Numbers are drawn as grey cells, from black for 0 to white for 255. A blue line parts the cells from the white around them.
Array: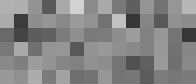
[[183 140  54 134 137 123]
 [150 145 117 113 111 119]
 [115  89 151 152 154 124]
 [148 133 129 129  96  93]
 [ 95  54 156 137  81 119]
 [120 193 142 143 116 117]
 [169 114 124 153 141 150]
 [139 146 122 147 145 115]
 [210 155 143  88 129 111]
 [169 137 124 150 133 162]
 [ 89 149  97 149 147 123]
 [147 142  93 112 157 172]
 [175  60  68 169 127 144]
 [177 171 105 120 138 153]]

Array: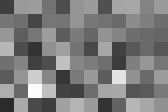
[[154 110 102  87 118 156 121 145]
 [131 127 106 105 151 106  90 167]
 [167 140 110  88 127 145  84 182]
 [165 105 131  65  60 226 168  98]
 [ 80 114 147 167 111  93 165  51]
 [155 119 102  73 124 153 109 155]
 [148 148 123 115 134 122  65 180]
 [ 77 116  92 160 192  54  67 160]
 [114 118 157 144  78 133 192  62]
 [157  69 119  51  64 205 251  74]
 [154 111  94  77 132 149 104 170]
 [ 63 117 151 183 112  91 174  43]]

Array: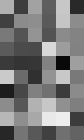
[[ 41 140 131 130 159 121 139 127  60  99]
 [199 197 139 157   9 200  59 144 238 112]
 [ 94  90  83 216 130 147 113 199 233  64]
 [162 142 148  74  54  48 128 178 168  88]
 [ 61 139  84  75  52 107  71  87 142 117]
 [177  64 121  91  58 202  28 140 183  39]]

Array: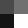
[[112 254]
 [ 74  20]]

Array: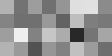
[[139 120 166 110]
 [225 126 117 156]
 [223 190  40 192]
 [149  98 172 130]
 [112 153 198 150]
 [157 112 130  82]
 [115 112 239 154]
 [178 132 158 179]]

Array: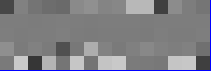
[[117 125 126 112  63]
 [125 125 124 129 199]
 [140 125 124 126 197]
 [ 64 125 126 129 120]
 [184 124 123 136 122]
 [184 125 124 128 123]
 [135 125 124 122 201]
 [132 125 124 130 196]
 [144 124 123 173 116]
 [138 125 124 120 198]
 [106 126 127  80 117]
 [109 125 125 123 180]
 [116 124 125 129  54]
 [129 125 124 123 201]
 [ 71 125 126 143 122]]

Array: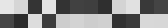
[[ 68 215]
 [ 57 216]
 [225  59]
 [212  50]
 [ 47 208]
 [ 63 205]
 [ 65 211]
 [ 51 205]
 [228  61]
 [ 52 221]
 [214  43]
 [230  69]]

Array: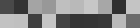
[[196 106]
 [ 47 185]
 [167  56]
 [199  53]
 [185  52]
 [191  68]
 [152 197]
 [164  63]
 [ 51 192]
 [ 73 194]]

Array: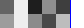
[[ 62 189]
 [143  73]
 [ 30 139]
 [238 238]
 [100 156]]
